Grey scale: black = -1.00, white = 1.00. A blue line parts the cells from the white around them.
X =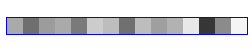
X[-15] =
0.33
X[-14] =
-0.13
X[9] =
0.25
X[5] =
0.60
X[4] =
-0.04

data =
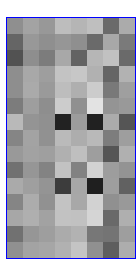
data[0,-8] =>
0.12
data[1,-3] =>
-0.17
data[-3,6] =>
-0.18
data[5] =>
[-0.03, 0.24, 0.11, 0.60, 0.13, 0.78, 0.16, 0.20]
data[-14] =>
[-0.21, 0.19, 0.12, 0.18, 0.12, -0.17, 0.32, -0.04]
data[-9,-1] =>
-0.33
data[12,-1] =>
0.37
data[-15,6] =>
-0.17
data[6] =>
[0.45, 0.16, 0.13, -0.73, 0.22, -0.74, 0.34, -0.33]
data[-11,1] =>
0.33
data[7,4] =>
0.36
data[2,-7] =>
0.11
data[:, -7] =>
[0.28, 0.19, 0.11, 0.32, 0.33, 0.24, 0.16, 0.28, 0.27, 0.18, 0.25, 0.35, 0.37, 0.18, 0.28]
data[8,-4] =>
0.50
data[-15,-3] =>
0.50
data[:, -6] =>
[0.19, 0.12, -0.03, 0.24, 0.21, 0.11, 0.13, 0.14, 0.25, 0.03, 0.16, 0.14, 0.27, 0.24, 0.30]
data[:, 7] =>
[0.34, -0.04, -0.17, 0.40, 0.25, 0.20, -0.33, 0.24, 0.38, 0.15, -0.24, 0.20, 0.37, 0.24, 0.36]
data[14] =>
[0.13, 0.28, 0.30, 0.39, 0.54, 0.13, -0.26, 0.36]
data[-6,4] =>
0.02
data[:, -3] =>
[0.50, -0.17, 0.43, 0.39, 0.60, 0.78, -0.74, 0.45, 0.24, 0.65, -0.76, 0.65, 0.67, -0.07, 0.13]
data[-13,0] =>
-0.36
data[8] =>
[0.20, 0.27, 0.25, 0.38, 0.50, 0.24, -0.33, 0.38]
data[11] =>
[0.04, 0.35, 0.14, 0.53, 0.32, 0.65, 0.13, 0.20]
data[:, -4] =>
[0.42, 0.12, -0.22, 0.56, 0.37, 0.13, 0.22, 0.36, 0.50, 0.02, 0.31, 0.32, 0.51, 0.40, 0.54]
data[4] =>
[0.11, 0.33, 0.21, 0.48, 0.37, 0.60, -0.05, 0.25]
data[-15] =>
[0.12, 0.28, 0.19, 0.48, 0.42, 0.50, -0.17, 0.34]

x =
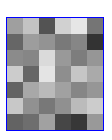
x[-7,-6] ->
0.25
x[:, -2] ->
[0.80, 0.05, -0.02, 0.55, 0.05, 0.47, -0.57]
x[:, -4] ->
[-0.35, 0.15, 0.71, 0.79, 0.46, -0.06, 0.26]
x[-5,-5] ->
0.05
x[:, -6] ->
[0.25, -0.20, 0.09, 0.60, -0.22, 0.57, -0.22]
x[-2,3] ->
0.13
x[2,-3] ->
0.20
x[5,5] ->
0.60
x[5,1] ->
0.14

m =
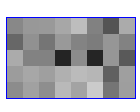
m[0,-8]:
0.07
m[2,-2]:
0.18
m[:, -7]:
[0.19, 0.14, 0.02, 0.31, 0.26]
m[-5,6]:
-0.34
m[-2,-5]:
0.38
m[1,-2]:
0.18
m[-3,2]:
0.02
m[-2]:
[0.22, 0.31, 0.25, 0.38, 0.47, 0.43, -0.25, 0.25]
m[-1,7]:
0.24
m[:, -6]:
[0.20, -0.08, 0.02, 0.25, 0.11]
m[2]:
[0.34, 0.02, 0.02, -0.72, 0.10, -0.71, 0.18, -0.30]

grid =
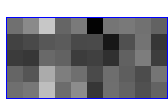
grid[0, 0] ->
-0.12
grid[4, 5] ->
-0.58
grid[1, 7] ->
-0.37
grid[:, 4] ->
[-0.04, -0.43, -0.53, -0.13, 0.10]
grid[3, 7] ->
-0.26
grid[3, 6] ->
-0.14
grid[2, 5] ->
-0.50
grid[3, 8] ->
-0.40
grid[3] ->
[-0.21, -0.33, 0.34, -0.01, -0.13, -0.42, -0.14, -0.26, -0.40, -0.08]
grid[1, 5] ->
-0.42
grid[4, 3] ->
-0.15

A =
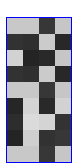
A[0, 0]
0.57
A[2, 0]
0.65
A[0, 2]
-0.57
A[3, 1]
-0.63
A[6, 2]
0.66
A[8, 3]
0.55
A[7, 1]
0.62
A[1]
[-0.61, -0.63, 0.59, -0.69]
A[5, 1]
0.66
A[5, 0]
-0.70

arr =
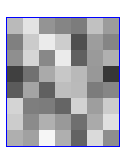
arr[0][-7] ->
0.46
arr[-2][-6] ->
0.09
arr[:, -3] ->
[-0.03, -0.38, -0.25, 0.45, 0.46, 0.65, -0.13, -0.22]
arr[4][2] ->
-0.25
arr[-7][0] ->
0.00
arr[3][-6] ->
-0.11
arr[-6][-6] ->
0.68
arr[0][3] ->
0.04
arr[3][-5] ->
0.33
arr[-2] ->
[0.60, 0.09, 0.38, 0.20, -0.13, 0.33, 0.76]
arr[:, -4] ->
[0.04, 0.61, 0.84, 0.56, 0.49, -0.21, 0.20, 0.37]
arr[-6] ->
[0.12, 0.68, 0.07, 0.84, -0.25, 0.21, 0.38]
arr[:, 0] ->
[0.46, 0.00, 0.12, -0.50, -0.29, 0.66, 0.60, 0.37]
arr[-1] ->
[0.37, 0.26, 0.93, 0.37, -0.22, 0.71, 0.11]

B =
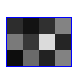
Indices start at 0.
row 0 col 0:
-0.65
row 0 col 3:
0.03
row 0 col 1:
-0.85
